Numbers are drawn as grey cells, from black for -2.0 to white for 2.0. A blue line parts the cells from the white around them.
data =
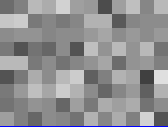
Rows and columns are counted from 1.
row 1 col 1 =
-0.3
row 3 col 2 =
0.3
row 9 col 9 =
0.7
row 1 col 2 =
0.0
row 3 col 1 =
0.2
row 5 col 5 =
-0.2
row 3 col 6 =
0.2
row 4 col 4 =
-0.4
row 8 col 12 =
0.2
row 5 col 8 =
0.6
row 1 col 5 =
1.3
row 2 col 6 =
0.1
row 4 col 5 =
0.2
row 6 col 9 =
0.8
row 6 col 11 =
-1.0
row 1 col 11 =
0.1
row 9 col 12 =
-0.7
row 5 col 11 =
0.4
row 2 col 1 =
1.1
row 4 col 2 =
-0.7
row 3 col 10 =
0.4
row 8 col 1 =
-0.2
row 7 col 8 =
-0.4
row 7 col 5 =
1.2
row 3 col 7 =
0.4
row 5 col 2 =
0.9
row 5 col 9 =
-0.3
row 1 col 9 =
0.5
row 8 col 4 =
0.2
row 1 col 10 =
1.0
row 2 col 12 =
0.2

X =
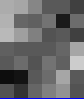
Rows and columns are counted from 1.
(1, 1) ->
0.7
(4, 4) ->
-0.6
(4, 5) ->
-0.4
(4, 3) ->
-0.6
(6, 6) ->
-0.6
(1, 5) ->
-0.6
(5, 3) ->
-0.7
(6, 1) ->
-1.8
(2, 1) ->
0.8
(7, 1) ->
-0.7
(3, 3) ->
0.0
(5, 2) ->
-0.3
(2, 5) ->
-1.6

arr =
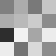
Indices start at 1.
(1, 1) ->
0.0
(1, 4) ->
1.1
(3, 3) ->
0.6
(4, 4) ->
0.2
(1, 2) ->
0.7

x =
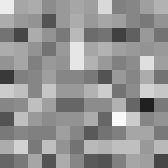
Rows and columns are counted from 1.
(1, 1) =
1.7
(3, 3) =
0.7
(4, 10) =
0.4
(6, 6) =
0.1
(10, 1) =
-0.1
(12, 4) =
-0.7
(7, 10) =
0.2
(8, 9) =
0.8
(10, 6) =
0.1
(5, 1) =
0.3
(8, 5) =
-0.4
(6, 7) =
-0.1
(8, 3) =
1.0
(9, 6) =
0.3
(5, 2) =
0.6
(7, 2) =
1.0
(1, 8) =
1.4
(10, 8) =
-0.2
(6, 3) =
0.1
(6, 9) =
0.4
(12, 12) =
-0.9
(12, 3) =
0.6
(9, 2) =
1.0
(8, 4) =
0.5
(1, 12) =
0.8
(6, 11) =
0.7
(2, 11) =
-0.1
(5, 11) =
1.5
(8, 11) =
-1.5
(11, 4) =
1.0
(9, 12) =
0.3
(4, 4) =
-0.2
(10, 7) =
-0.6
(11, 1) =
0.7
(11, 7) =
0.9
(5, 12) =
0.5

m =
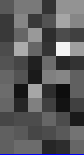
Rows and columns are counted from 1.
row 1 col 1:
-0.6
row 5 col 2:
-0.9
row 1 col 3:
-0.1
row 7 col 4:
-1.3
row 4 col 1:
-0.8
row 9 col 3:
-0.8
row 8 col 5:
-1.7
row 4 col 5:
1.8
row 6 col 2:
-0.7
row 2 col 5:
0.6
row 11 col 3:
-0.3
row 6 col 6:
-0.5
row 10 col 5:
-0.6
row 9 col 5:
-0.8
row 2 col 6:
0.1
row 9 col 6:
-1.6
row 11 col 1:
-0.5
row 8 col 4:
-1.0
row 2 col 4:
-0.7
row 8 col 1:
-0.4
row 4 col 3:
-0.4
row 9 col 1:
-0.9

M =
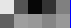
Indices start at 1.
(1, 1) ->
1.6
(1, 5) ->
0.0
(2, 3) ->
0.4

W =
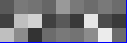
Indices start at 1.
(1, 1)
-0.6
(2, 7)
1.6
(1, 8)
-0.1
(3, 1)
1.0
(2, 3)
1.3
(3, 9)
-0.3
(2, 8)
-0.8
